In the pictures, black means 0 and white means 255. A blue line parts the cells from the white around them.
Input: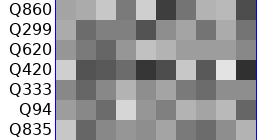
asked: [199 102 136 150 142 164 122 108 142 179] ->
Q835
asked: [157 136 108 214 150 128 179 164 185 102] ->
Q94
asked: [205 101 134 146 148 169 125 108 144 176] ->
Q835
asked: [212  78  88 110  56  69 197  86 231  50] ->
Q420

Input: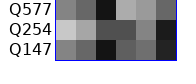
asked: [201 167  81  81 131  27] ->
Q254
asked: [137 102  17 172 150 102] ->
Q577
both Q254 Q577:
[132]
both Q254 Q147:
[132]
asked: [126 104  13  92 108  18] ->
Q147

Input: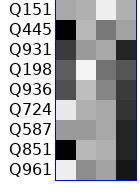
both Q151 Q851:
[176]
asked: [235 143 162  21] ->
Q961
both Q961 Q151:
[238]
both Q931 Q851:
[36]

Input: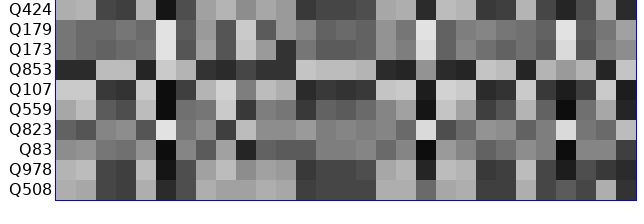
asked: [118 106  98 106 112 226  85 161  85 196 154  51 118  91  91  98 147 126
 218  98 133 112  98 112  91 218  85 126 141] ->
Q173
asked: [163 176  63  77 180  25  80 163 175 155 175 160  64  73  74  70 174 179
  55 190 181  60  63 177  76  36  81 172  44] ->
Q424

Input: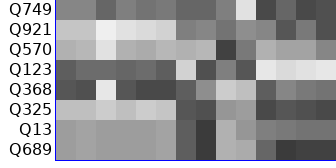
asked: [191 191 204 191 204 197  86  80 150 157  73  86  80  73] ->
Q325
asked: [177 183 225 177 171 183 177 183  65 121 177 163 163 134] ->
Q570
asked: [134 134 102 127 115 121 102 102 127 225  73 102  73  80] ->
Q749
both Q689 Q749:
[102]
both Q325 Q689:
[157]

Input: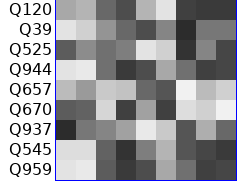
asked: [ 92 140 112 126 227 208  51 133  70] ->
Q525
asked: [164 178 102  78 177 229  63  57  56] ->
Q120
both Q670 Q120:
[64]
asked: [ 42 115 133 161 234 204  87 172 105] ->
Q937

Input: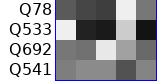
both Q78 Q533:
[239]
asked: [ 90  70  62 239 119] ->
Q78
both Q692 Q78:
[119]
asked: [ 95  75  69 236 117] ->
Q78
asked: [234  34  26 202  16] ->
Q533

